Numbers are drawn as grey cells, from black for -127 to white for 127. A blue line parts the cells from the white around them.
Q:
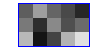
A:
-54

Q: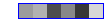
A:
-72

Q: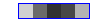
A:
-56

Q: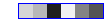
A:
4

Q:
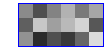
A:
-5

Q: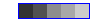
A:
40
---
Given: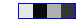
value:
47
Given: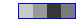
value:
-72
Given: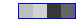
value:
-72
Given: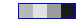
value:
28
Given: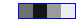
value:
27
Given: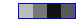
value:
-108
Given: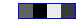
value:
107
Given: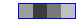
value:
-6
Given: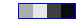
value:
-63
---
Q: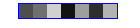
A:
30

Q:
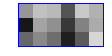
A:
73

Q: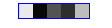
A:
61

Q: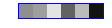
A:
59

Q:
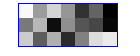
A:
-77

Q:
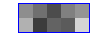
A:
20

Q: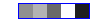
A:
-97

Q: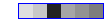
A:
18

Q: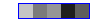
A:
-33
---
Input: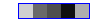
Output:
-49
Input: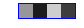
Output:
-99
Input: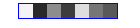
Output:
94
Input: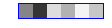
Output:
49
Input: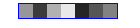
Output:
-90
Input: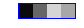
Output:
-25
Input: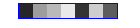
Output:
-75
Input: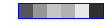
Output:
50
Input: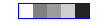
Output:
28
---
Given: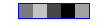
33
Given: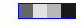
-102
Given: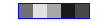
-54
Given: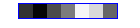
-25
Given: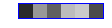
-52
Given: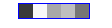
-9
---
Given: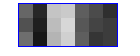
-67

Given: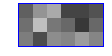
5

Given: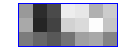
4

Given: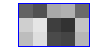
54

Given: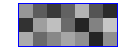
15

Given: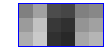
53
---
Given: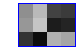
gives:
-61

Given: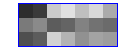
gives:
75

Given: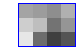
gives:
14

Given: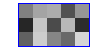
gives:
44

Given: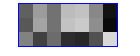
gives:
-13

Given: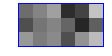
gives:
32
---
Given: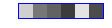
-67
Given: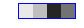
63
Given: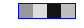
92
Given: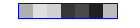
-54
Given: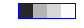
52
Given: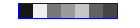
70
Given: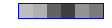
-64
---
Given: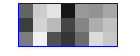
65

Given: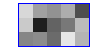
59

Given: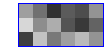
-28

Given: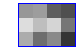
-9

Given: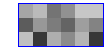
3

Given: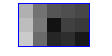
-69
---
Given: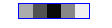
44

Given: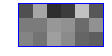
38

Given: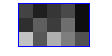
47

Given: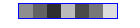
59

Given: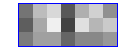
96

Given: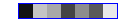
68

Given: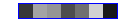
36

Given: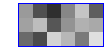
83
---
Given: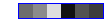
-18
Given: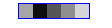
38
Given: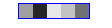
31
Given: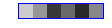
76
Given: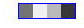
-12
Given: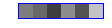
-2
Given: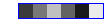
-69
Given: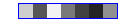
78
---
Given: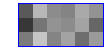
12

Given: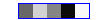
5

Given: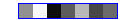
-114

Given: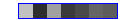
32

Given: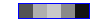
73

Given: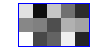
70
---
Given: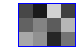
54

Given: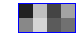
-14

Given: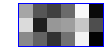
-49

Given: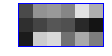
-107

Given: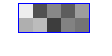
-11

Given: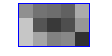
22
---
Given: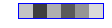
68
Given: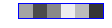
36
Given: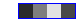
-84
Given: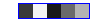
-69
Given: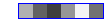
49
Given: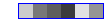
76
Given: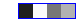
-96
